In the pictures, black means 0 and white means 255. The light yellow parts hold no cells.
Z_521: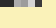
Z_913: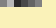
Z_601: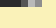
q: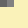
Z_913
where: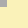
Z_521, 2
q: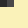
Z_913
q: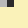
Z_913
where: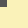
Z_601, 3
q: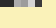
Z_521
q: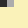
Z_521

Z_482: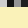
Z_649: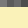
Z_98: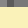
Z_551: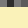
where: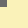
Z_649, 2
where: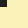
Z_482, 3
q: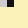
Z_482
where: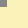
Z_98, 0

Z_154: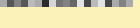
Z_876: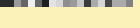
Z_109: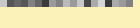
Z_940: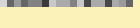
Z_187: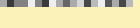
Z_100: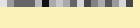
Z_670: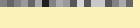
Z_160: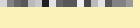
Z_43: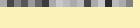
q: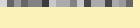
Z_940
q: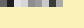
Z_876
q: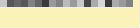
Z_109
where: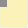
Z_876, 9
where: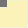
Z_154, 8
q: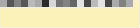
Z_154

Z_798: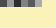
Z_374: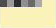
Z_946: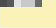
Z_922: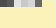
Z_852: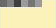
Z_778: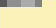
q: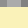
Z_778
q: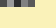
Z_798

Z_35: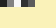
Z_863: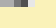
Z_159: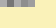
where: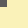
Z_35, 4
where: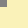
Z_35, 1
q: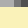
Z_863
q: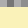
Z_159
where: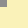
Z_159, 3

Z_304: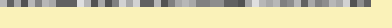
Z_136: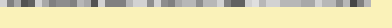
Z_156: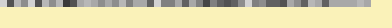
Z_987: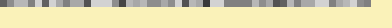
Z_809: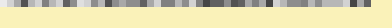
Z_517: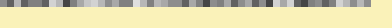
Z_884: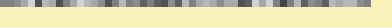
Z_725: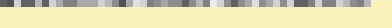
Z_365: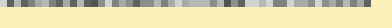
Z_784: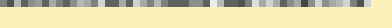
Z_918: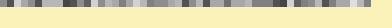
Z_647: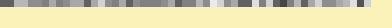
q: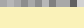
Z_156
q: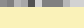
Z_136
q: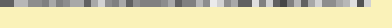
Z_647
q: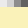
Z_725
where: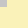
Z_517, 12
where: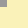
Z_784, 5
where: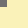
Z_918, 32

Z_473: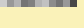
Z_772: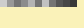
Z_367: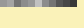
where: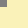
Z_473, 4
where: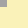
Z_367, 1
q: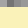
Z_367
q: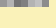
Z_473

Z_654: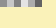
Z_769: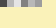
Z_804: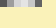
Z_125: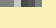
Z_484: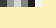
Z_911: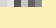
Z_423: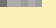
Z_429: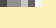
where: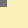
Z_423, 0
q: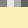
Z_654

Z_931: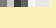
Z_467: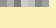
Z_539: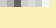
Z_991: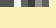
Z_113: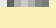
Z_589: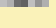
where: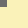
Z_589, 2
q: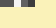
Z_991
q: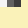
Z_991
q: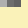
Z_589
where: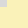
Z_539, 4
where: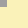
Z_467, 6

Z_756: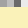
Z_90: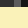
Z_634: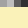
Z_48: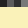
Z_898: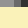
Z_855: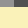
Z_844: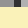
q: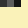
Z_90
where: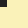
Z_48, 0

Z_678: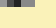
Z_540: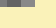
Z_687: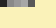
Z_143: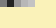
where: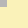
Z_143, 3
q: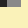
Z_678
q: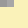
Z_687

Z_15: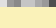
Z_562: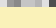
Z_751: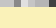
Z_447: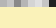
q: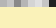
Z_447
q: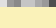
Z_15
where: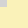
Z_447, 4
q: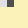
Z_562
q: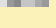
Z_15
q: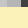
Z_751
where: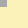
Z_15, 5

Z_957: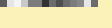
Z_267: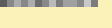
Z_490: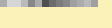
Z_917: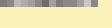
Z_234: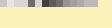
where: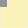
Z_234, 9
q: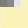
Z_957
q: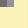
Z_234

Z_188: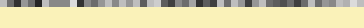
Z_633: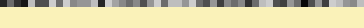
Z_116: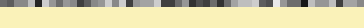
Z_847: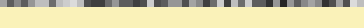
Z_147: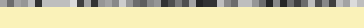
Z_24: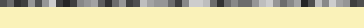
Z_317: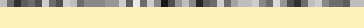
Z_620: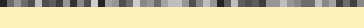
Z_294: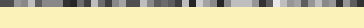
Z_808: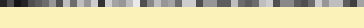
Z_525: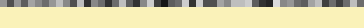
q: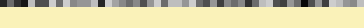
Z_633
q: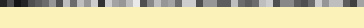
Z_808
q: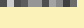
Z_847
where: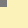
Z_147, 25
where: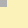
Z_188, 49

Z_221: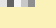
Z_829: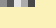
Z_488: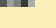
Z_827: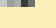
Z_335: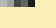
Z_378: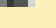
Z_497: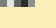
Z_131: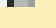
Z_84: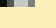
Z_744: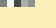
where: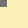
Z_827, 4
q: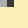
Z_827
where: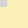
Z_378, 4
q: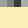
Z_488

